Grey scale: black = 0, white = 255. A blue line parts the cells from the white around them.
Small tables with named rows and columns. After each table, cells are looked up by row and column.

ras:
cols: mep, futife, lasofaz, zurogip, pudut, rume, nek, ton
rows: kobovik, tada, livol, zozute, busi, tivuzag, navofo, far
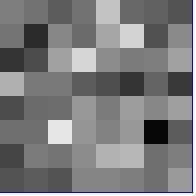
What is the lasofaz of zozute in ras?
122
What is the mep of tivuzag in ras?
112
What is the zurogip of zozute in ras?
92
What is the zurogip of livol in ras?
214
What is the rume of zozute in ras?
53
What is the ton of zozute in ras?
58
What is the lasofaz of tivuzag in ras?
229
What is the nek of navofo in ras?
112
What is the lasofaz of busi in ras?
108
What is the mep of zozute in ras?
175
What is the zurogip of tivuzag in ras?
150
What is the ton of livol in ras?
160
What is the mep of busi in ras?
77
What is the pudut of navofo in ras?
178

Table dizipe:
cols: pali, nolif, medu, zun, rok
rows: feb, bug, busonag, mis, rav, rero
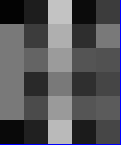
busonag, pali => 121
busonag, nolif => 100
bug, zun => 46
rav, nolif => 75
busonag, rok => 81
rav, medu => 154
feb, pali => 3
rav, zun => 85
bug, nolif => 60
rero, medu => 186
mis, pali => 121
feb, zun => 11
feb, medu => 195
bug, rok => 121
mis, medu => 121
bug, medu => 175
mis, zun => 47
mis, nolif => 41
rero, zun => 27
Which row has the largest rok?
bug

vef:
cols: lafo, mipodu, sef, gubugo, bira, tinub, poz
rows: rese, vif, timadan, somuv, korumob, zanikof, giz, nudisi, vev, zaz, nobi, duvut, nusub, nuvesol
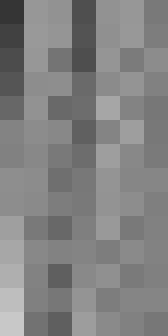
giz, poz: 122
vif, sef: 149
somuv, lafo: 85
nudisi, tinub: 134
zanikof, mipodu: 140
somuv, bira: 139
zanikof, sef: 136
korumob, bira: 166
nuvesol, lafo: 200
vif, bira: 144
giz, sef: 121
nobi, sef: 130
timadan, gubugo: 78
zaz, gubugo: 127
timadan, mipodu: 151
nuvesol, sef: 95
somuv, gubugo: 106
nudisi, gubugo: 120
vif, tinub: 152
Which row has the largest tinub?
zanikof

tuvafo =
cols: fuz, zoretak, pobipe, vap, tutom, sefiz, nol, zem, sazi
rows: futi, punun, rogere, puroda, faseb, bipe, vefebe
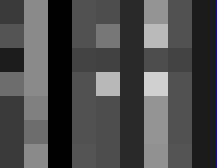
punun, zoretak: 138
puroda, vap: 81
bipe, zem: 81
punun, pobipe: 1
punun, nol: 186
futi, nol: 148

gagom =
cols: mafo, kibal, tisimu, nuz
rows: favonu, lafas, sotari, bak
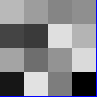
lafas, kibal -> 58
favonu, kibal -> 157
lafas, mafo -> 68
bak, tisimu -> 125
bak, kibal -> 226
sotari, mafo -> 164
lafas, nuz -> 180
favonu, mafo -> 185
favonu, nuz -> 143
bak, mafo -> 22
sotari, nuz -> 218
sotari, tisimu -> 147
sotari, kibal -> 110
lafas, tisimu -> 223
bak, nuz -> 0
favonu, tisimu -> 133
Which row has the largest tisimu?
lafas

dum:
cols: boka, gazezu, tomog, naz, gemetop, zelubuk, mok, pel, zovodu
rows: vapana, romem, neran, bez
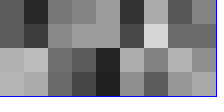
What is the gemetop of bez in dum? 33
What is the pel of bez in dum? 151
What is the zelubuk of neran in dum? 173
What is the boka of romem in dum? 93
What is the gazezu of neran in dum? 188
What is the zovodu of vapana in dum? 132
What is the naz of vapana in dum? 132
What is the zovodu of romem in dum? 107
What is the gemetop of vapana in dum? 157
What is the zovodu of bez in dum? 170
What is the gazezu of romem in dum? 60
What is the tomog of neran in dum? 111
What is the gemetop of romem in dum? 156

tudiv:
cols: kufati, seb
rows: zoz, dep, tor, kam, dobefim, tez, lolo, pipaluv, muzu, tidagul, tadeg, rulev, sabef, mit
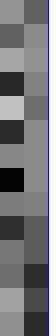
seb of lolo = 139
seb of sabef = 72
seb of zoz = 97
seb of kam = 131
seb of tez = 138
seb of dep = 139
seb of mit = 43
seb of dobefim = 110
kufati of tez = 42
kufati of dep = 96
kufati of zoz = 150
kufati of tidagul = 47
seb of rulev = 46
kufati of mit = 142
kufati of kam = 40
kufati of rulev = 111
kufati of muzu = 123
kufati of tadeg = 120
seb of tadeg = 91
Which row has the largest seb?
tor

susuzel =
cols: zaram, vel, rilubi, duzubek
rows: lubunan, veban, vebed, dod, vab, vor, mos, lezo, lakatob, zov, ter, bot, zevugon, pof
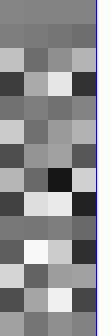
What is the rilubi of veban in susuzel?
116
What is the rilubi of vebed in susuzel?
142
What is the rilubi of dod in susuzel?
230
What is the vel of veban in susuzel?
122
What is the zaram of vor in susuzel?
203
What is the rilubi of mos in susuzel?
160
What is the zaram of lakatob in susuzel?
65
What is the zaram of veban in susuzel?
127
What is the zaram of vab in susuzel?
114
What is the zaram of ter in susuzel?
94
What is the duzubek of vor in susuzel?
179
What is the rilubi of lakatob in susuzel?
233
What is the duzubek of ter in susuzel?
47
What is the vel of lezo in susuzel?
105
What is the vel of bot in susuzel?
99
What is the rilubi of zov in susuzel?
126
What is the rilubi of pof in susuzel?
143

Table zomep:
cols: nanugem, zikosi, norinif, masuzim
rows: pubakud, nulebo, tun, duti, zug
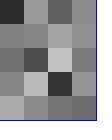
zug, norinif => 116
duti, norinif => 53
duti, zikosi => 186
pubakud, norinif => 96
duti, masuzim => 147
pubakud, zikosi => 155
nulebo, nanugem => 129
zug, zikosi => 140
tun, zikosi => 77
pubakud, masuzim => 142
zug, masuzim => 109
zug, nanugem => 172
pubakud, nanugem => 44
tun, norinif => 193

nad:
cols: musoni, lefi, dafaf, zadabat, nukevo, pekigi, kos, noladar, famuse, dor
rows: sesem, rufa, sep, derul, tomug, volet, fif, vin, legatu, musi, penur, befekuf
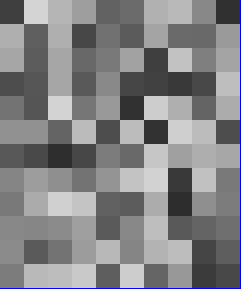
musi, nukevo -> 90
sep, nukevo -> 121
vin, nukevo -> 148
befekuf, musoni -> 124
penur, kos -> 179
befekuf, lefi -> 185
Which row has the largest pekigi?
befekuf

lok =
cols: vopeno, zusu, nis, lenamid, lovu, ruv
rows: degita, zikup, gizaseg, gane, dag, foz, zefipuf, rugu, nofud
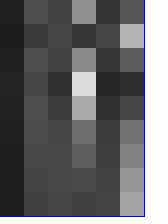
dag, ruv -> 71
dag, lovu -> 48
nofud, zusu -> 64
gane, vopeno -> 37
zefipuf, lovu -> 63
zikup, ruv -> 179
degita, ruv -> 87
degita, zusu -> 79
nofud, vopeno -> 30
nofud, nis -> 71

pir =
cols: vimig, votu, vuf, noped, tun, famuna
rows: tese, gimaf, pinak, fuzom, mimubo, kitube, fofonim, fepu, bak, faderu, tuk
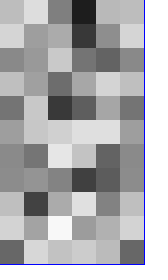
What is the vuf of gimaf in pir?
171
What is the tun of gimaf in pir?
142
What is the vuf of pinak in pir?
201
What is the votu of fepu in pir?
148
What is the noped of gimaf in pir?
56
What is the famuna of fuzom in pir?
191
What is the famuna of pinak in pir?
137
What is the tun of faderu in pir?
177
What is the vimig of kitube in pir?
158
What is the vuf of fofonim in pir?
230
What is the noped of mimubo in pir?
94
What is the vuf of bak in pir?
171
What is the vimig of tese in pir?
189
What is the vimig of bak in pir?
191
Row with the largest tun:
kitube

